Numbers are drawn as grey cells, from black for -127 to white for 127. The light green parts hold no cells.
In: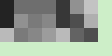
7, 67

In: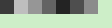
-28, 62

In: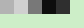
-7, 80

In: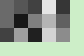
0, 101

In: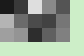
-52, 94

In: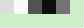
-44, 122

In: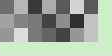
-60, 93

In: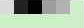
-124, 90

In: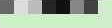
-90, 92
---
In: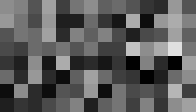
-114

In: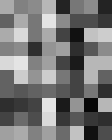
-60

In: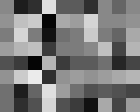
-15

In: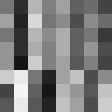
-59

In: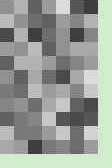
59
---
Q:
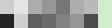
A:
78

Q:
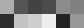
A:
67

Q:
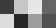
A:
-88

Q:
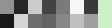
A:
86

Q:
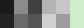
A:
-20

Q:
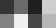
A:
111

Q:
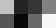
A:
-120

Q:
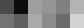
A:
-33
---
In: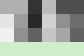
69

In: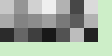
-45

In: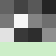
-70

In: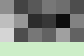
-29

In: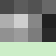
28

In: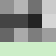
42

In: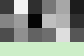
-17
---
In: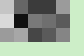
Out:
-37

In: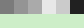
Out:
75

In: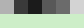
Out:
-20

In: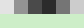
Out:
-10

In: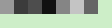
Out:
68

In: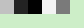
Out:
115

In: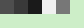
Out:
112

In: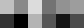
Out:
-106

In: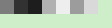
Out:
28
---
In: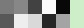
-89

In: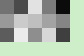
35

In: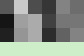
-9

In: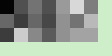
-12

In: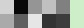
-76

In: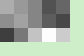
-34

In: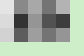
-45

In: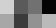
18
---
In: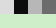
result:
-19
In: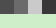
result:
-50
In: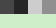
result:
-57
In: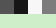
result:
-44
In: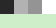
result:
20
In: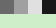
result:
-22
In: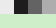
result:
-28
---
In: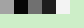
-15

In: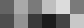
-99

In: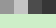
68

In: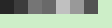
64

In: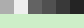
-47

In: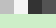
117
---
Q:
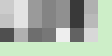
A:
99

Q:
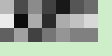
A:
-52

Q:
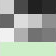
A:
-54

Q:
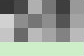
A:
-55

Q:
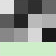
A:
-59

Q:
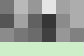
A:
57

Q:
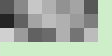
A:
9

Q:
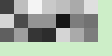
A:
62

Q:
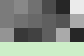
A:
8

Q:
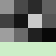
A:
-54
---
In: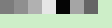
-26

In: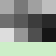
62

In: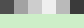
-69

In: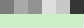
-74

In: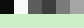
37

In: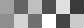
-68

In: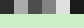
-101

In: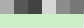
-8
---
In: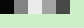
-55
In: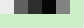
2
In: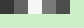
-50
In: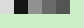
-43
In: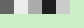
75
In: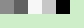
-126
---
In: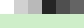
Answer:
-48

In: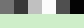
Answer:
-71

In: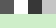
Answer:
-39

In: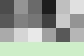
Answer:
-63

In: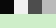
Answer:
-50

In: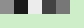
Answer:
-61
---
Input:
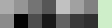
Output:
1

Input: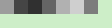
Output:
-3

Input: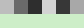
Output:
40

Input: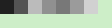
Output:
81

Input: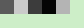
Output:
52

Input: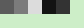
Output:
-76

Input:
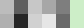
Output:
-1

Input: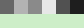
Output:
-97

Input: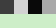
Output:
41

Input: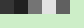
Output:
-31
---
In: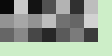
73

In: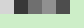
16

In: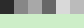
59

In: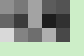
47

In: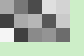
95

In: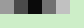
27
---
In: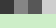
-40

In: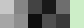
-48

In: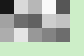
3

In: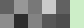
-40

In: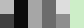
-19

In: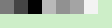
36

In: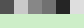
-90
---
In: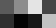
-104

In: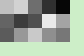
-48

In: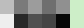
-47

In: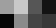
-59

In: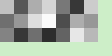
94

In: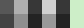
-92

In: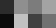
-63
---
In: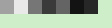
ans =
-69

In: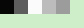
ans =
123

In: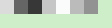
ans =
70

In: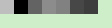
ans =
12

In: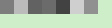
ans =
-20

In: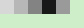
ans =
3

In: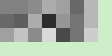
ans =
-83
